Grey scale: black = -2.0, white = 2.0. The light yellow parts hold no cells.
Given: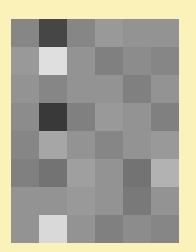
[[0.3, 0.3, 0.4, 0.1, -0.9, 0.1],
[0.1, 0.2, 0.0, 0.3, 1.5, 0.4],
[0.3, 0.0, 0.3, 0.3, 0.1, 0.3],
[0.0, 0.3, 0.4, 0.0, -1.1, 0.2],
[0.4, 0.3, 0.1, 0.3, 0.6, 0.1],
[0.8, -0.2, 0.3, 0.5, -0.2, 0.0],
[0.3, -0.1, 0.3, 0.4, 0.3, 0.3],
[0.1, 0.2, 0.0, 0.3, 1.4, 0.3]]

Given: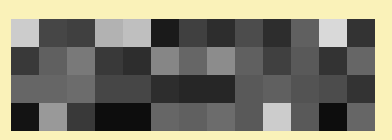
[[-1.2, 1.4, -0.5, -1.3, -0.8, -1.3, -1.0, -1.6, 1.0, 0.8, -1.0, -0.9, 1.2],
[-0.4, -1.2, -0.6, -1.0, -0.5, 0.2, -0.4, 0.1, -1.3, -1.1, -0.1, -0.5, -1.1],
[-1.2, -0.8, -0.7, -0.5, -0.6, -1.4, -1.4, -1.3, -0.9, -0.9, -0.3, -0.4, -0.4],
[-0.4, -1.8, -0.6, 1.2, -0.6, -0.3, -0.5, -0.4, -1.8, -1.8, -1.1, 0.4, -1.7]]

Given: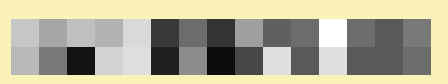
[[-0.1, -0.6, -0.3, 2.0, -0.3, -0.5, 0.5, -1.2, -0.3, -1.1, 1.4, 0.8, 1.0, 0.6, 1.1],
[-0.3, -0.6, -0.6, 1.5, -0.6, 1.5, -0.9, -1.8, 0.2, -1.5, 1.5, 1.3, -1.7, -0.1, 0.9]]

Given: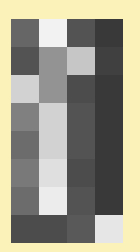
[[-1.1, -0.7, 1.8, -0.4],
[-1.0, 1.1, 0.3, -0.7],
[-1.1, -0.8, 0.3, 1.3],
[-1.1, -0.7, 1.3, 0.0],
[-1.1, -0.7, 1.3, -0.3],
[-1.1, -0.8, 1.5, -0.1],
[-1.1, -0.7, 1.7, -0.3],
[1.6, -0.6, -0.8, -0.8]]

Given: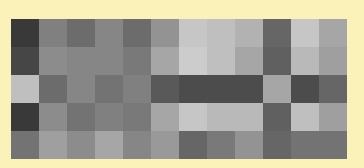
[[0.6, 1.1, -0.4, 0.8, 1.0, 1.1, 0.3, -0.3, 0.1, -0.3, 0.0, -1.1],
[0.5, 0.9, -0.5, 0.6, 1.0, 1.2, 0.6, -0.1, 0.1, 0.1, 0.2, -0.9],
[-0.4, -0.8, 0.6, -0.8, -0.8, -0.8, -0.6, 0.0, -0.2, 0.1, -0.3, 1.0],
[0.5, 1.0, -0.5, 0.9, 0.9, 1.1, 0.6, -0.1, 0.0, -0.2, 0.2, -1.1],
[-0.2, -0.2, -0.4, 0.3, -0.1, -0.4, 0.4, 0.1, 0.6, 0.2, 0.5, -0.2]]

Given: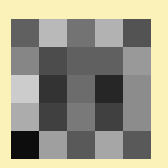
[[-0.7, 0.8, -0.2, 0.9, -0.5],
[0.4, -0.5, -0.5, -0.8, 0.1],
[0.2, -1.4, -0.3, -1.2, 1.2],
[0.2, -1.0, -0.1, -1.0, 0.7],
[-0.6, 0.6, -0.6, 0.5, -1.8]]
